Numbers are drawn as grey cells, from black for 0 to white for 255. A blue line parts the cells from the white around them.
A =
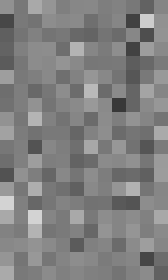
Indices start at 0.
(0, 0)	145
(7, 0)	113
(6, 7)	107
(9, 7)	142
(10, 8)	151
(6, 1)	126
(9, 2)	114
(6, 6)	185
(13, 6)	137
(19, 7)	126
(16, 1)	123
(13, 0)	153
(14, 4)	131
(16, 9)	149
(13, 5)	96
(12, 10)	96
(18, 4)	132
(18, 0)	149
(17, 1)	139
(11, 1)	128
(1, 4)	136
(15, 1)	130
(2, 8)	107
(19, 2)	125
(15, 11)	168
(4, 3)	137
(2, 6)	100
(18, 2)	152
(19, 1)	121
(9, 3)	121
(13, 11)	134
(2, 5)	104
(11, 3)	126

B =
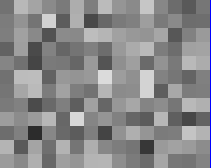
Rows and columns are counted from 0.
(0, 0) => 114
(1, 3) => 210
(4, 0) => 133
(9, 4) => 105
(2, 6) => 189
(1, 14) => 110
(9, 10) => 149
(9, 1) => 128
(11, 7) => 181
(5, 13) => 100
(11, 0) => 155
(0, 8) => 149
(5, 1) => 188
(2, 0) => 126
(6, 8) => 139
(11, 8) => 142
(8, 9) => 102
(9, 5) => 92
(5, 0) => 113
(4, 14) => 172
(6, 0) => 117
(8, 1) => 140
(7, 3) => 105
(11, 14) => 131
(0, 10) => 198
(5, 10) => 211
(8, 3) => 183
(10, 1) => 90
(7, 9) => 167
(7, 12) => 118
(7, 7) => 102
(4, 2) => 69
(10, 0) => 180
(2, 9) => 152
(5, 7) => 219
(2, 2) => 137
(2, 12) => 87

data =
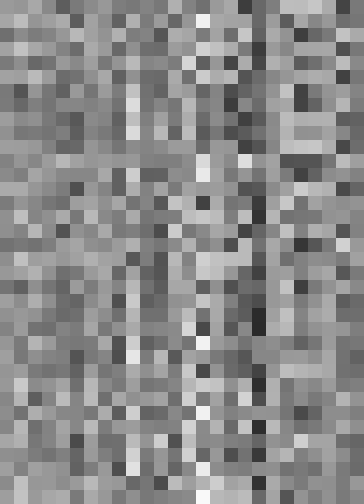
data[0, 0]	154
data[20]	[116, 97, 143, 117, 100, 155, 124, 153, 132, 183, 113, 92, 167, 167, 95, 144, 80, 108, 103, 152, 194, 63, 122, 146, 165, 137]
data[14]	[123, 148, 135, 118, 110, 158, 163, 144, 166, 115, 132, 87, 195, 177, 65, 171, 116, 123, 59, 159, 199, 114, 162, 148, 142, 147]
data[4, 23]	138
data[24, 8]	81
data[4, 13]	213
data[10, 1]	157
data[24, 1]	122
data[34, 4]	141
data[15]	[144, 190, 133, 144, 170, 120, 184, 137, 125, 170, 117, 124, 126, 189, 198, 187, 126, 189, 51, 181, 114, 118, 120, 146, 149, 132]
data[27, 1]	201
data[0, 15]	154
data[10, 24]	72
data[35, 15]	184
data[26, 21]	180
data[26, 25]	110
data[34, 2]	151
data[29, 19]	146
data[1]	[166, 188, 149, 159, 171, 93, 162, 140, 98, 176, 123, 155, 103, 150, 241, 168, 163, 162, 104, 156, 92, 166, 135, 152, 110, 118]
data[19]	[152, 161, 177, 145, 111, 120, 154, 168, 103, 162, 98, 85, 174, 141, 199, 189, 151, 102, 65, 155, 158, 129, 157, 167, 87, 122]
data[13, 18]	87
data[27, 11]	122
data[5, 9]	145
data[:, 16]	[168, 163, 109, 172, 69, 182, 77, 61, 114, 77, 150, 138, 120, 146, 116, 126, 156, 78, 188, 151, 80, 128, 106, 86, 141, 104, 106, 144, 110, 129, 105, 127, 78, 129, 162, 179]
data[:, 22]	[198, 135, 103, 166, 111, 173, 122, 99, 176, 146, 198, 84, 98, 184, 162, 120, 175, 86, 141, 157, 122, 145, 162, 146, 118, 143, 175, 136, 121, 100, 121, 164, 143, 112, 145, 127]
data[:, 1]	[150, 188, 139, 193, 142, 159, 84, 104, 138, 119, 157, 149, 127, 170, 148, 190, 132, 120, 192, 161, 97, 141, 152, 155, 122, 120, 156, 201, 181, 114, 183, 176, 141, 130, 192, 194]
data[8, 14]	107
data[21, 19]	152
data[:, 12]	[176, 103, 173, 156, 124, 170, 164, 118, 123, 99, 155, 127, 141, 122, 195, 126, 204, 138, 184, 174, 167, 145, 154, 138, 139, 89, 124, 133, 110, 136, 130, 81, 117, 101, 187, 134]
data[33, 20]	114
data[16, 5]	145
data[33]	[159, 130, 160, 152, 145, 98, 125, 153, 78, 225, 109, 152, 101, 137, 236, 140, 129, 125, 140, 143, 114, 121, 112, 152, 122, 107]
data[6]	[121, 84, 149, 118, 97, 153, 117, 155, 124, 193, 113, 99, 164, 155, 101, 132, 77, 99, 116, 147, 194, 66, 122, 148, 157, 132]
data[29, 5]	134
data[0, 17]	61
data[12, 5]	135
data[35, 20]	85
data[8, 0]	157
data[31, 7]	110

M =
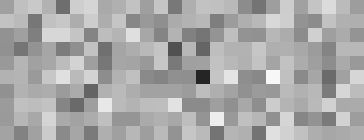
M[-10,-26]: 160
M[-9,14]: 184
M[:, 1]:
[192, 186, 160, 117, 181, 180, 178, 192, 182, 130]
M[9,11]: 186
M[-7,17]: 178
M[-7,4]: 124
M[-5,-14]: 144
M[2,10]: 167
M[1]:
[194, 186, 119, 193, 199, 173, 205, 173, 197, 135, 153, 143, 171, 178, 184, 126, 156, 175, 184, 216, 206, 147, 140, 194, 176, 175]
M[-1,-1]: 175
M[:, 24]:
[187, 176, 171, 184, 170, 161, 214, 170, 210, 170]
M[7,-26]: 155
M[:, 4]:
[110, 199, 215, 124, 188, 224, 155, 133, 170, 138]
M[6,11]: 162
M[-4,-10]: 163
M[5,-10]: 228
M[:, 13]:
[175, 178, 129, 183, 160, 143, 156, 139, 190, 198]
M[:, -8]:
[116, 184, 145, 198, 195, 136, 155, 142, 182, 115]
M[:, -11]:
[192, 126, 148, 190, 194, 197, 175, 159, 238, 116]
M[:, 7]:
[169, 173, 189, 112, 119, 141, 177, 232, 191, 175]
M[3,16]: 178
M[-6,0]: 153
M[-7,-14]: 81
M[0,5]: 206
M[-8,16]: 191
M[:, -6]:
[205, 206, 172, 176, 194, 192, 186, 180, 213, 209]
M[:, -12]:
[194, 184, 117, 101, 161, 37, 189, 139, 148, 186]
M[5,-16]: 138
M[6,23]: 123
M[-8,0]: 146

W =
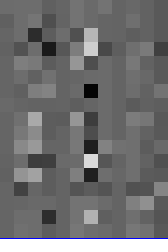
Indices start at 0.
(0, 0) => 108
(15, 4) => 100
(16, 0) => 101
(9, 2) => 139
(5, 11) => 89
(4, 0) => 101
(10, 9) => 111
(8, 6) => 61
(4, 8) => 100
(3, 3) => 26
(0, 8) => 100
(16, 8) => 100
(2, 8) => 100
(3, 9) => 111
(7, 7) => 107
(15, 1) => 109
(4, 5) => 150
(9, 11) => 89
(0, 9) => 104
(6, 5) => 106
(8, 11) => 88
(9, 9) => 111
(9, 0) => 101
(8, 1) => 112
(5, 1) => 109
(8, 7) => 107
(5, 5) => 102
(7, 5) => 94
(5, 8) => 100
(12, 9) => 111
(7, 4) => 100
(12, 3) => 93
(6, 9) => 109
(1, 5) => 115
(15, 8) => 100
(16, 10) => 113

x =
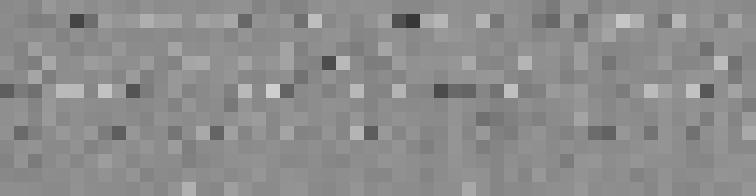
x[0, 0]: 138
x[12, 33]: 147
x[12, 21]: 144
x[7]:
[143, 145, 132, 152, 142, 144, 141, 140, 141, 136, 138, 141, 130, 149, 138, 140, 120, 148, 137, 141, 147, 136, 141, 145, 144, 138, 132, 143, 139, 138, 139, 135, 147, 142, 138, 131, 133, 143, 138, 140, 143, 149, 142, 135, 142, 136, 142, 148, 142, 145, 142, 145, 139, 125]
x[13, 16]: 159
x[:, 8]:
[141, 149, 139, 151, 142, 133, 155, 141, 142, 94, 145, 146, 140, 140]
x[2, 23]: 146
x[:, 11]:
[140, 161, 140, 139, 136, 137, 139, 141, 146, 140, 140, 140, 139, 135]
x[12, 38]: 152
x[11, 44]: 144
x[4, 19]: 149
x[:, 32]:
[145, 146, 150, 143, 150, 147, 105, 147, 147, 149, 149, 147, 145, 142]
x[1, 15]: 157
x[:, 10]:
[145, 175, 137, 140, 155, 128, 124, 138, 133, 137, 149, 142, 132, 143]
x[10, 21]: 139
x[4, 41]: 157
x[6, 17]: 185
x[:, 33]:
[142, 142, 146, 144, 169, 146, 101, 142, 138, 134, 141, 142, 147, 168]
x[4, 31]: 146
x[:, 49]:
[141, 143, 137, 140, 134, 148, 194, 145, 147, 113, 134, 135, 141, 133]
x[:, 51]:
[140, 128, 146, 146, 188, 143, 143, 145, 152, 149, 148, 144, 148, 138]
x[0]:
[138, 140, 134, 152, 143, 147, 140, 145, 141, 137, 145, 140, 142, 143, 139, 142, 145, 145, 131, 139, 130, 132, 143, 147, 142, 145, 144, 144, 136, 136, 136, 143, 145, 142, 142, 147, 142, 140, 133, 122, 147, 147, 130, 141, 137, 142, 142, 137, 143, 141, 144, 140, 140, 137]
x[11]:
[131, 147, 123, 138, 145, 135, 144, 157, 146, 135, 142, 140, 140, 129, 135, 139, 144, 145, 146, 142, 136, 137, 141, 135, 133, 142, 140, 148, 145, 142, 139, 140, 147, 142, 138, 134, 143, 139, 143, 140, 124, 148, 150, 141, 144, 149, 143, 142, 142, 135, 134, 144, 146, 147]
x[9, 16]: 160
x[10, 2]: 147
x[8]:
[143, 148, 135, 154, 136, 143, 138, 137, 142, 139, 133, 146, 142, 139, 144, 139, 144, 152, 156, 136, 147, 149, 141, 143, 135, 150, 136, 141, 146, 142, 139, 139, 147, 138, 112, 120, 129, 135, 129, 139, 140, 164, 143, 137, 141, 140, 136, 147, 138, 147, 125, 152, 132, 154]
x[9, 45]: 142
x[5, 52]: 123
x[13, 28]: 140
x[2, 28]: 145
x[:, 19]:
[139, 142, 139, 141, 149, 141, 207, 141, 136, 136, 144, 142, 140, 139]
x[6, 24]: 139
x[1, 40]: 154
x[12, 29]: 142
